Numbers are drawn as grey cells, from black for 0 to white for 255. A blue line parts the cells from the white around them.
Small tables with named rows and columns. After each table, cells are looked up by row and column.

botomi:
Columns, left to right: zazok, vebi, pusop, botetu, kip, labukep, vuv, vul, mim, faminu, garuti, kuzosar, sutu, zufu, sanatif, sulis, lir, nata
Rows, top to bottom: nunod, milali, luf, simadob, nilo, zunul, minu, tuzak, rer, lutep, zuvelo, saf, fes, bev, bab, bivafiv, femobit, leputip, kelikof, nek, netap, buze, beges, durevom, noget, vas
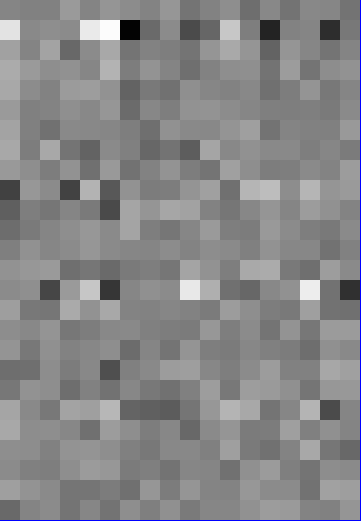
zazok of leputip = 148
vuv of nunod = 140
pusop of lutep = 139
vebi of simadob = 154
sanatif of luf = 149
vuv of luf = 116
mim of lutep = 125
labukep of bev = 106
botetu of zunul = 143
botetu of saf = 142
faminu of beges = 136
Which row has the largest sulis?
bab

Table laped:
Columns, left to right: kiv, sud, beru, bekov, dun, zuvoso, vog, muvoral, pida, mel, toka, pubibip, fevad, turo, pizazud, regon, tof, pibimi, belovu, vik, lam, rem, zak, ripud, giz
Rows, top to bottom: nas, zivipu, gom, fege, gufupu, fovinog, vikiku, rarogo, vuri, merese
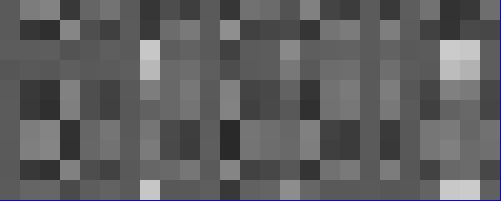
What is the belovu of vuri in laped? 89
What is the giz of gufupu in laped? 71
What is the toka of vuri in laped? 90
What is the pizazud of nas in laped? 83
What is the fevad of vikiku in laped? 117
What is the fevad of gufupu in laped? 68
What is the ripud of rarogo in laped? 107
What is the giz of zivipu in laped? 71
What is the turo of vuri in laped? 71
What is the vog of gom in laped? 90
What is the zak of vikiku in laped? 122
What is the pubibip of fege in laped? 77
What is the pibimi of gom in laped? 98
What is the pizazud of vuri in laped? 87
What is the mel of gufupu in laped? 119
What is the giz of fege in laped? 93
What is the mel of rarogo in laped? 60
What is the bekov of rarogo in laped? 48

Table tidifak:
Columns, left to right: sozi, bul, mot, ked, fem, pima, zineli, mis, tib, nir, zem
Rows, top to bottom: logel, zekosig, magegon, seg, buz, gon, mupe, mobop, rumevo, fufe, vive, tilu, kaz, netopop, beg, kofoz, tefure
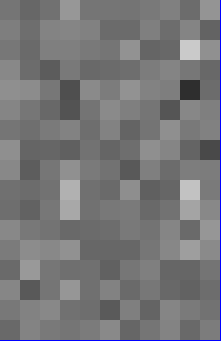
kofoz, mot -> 136
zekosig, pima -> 107
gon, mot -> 104
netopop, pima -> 97
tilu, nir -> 106
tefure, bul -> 131
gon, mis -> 117
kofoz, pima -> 90
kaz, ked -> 145
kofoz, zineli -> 127
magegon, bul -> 106
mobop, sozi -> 143

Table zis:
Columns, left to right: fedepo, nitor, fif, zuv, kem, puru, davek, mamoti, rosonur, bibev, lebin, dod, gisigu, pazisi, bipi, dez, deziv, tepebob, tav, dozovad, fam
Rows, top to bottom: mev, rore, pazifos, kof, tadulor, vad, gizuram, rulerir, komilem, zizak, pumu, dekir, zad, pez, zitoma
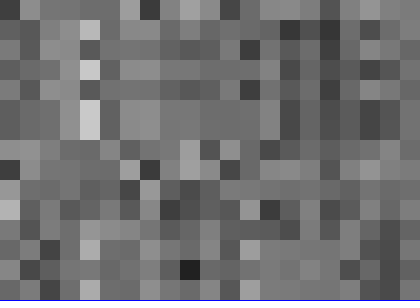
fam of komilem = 123
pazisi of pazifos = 114
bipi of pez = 115
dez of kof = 101
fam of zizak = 110
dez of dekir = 123
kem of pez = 120
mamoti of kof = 141
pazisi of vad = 130
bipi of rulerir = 90
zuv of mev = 116
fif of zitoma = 69

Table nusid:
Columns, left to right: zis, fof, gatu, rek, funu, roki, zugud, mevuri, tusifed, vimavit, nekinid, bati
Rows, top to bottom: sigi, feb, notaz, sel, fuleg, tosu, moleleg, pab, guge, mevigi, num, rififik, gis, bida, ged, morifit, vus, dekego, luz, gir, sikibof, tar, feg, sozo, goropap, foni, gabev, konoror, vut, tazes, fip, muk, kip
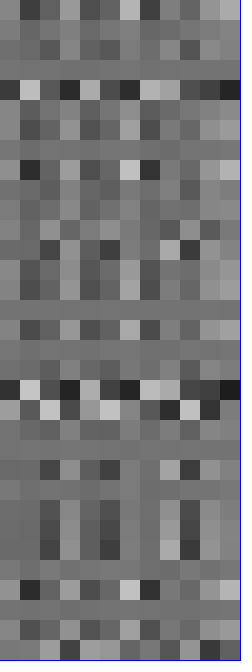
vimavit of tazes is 104
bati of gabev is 131
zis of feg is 114
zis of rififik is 130
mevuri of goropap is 109
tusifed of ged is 124
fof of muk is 80
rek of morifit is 114
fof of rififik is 103
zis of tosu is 134
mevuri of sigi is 64
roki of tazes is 103
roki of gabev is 72
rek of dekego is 114
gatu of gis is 69
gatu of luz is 93
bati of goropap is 120
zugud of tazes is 193
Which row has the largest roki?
sikibof

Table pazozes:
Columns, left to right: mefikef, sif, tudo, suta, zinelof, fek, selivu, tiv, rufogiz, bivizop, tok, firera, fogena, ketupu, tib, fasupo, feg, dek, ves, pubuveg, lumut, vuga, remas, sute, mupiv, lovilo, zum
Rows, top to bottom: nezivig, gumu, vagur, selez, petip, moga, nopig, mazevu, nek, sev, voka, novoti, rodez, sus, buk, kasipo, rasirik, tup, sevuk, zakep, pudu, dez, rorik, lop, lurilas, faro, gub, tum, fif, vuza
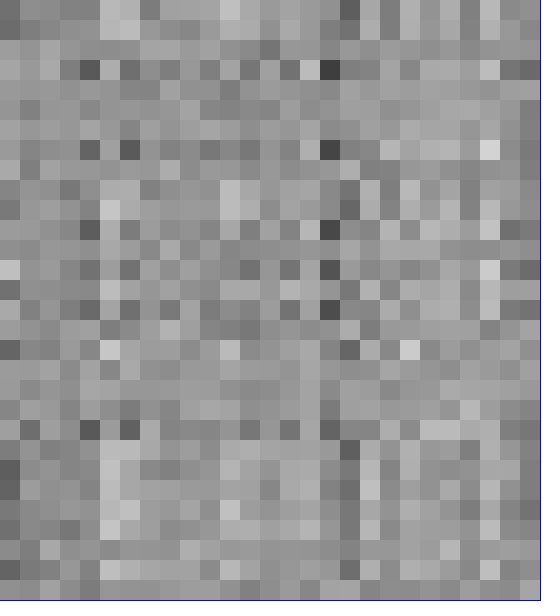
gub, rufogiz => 140
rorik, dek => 95
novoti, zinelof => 93
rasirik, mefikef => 156
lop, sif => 140
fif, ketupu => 144
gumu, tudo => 135
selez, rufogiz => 126
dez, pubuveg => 173
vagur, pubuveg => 155
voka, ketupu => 141
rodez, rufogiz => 169
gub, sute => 147
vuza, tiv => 146
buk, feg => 149

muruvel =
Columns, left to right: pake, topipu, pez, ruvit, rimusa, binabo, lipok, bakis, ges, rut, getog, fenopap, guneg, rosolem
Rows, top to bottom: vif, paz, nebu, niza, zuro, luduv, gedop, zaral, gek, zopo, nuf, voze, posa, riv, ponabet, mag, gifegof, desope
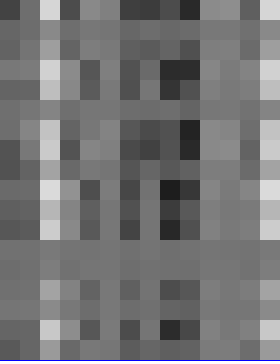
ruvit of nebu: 100
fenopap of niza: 123
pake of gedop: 110
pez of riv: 125
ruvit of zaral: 83
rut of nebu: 80
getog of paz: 120
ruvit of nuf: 132
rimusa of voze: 89
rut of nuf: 89
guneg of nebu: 107
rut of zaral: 41
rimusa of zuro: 91
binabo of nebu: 121
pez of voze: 204
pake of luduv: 111

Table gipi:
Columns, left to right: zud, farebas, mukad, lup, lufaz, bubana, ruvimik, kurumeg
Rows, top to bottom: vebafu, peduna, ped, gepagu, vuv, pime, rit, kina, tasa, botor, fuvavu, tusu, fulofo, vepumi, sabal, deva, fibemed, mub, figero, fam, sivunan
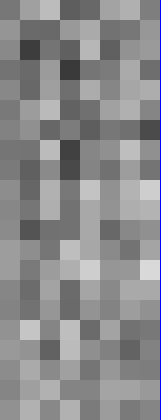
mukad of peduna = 105
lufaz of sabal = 165
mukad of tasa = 138
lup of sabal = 107
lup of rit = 124
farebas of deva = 114
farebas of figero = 170
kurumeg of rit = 75
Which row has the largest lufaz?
vepumi

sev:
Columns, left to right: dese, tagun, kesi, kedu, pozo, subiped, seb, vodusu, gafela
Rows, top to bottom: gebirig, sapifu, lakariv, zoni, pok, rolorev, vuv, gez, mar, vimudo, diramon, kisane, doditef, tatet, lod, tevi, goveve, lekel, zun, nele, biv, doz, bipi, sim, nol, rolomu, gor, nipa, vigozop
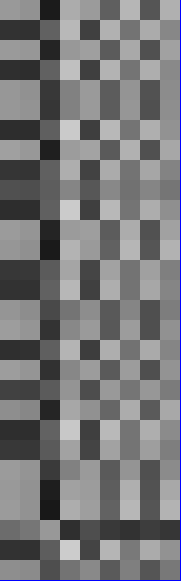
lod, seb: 115
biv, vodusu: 90
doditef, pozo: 154
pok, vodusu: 82
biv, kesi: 37
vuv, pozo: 62
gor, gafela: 54
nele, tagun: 64
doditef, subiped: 97
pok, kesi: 56
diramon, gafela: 143
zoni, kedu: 192
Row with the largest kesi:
gor

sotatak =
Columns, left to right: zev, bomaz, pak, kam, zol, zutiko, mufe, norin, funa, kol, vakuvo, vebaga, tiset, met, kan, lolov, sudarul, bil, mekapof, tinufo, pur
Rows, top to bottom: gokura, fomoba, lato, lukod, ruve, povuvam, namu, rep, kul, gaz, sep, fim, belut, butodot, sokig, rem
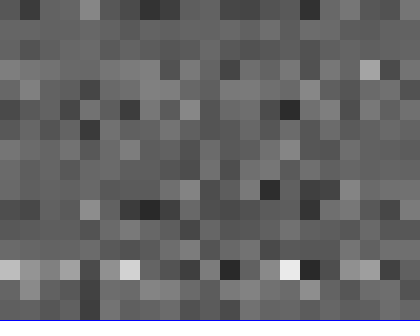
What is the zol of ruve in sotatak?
70
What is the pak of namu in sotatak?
84
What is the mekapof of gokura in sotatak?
87
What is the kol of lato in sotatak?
90
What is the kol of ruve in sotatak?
103
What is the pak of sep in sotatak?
97
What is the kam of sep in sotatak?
90
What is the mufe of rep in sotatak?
125
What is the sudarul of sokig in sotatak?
99
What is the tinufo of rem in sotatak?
109
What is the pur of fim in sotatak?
87
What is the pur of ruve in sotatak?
82
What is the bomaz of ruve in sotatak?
128
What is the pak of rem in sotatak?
86
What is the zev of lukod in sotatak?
126
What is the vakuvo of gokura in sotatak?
98

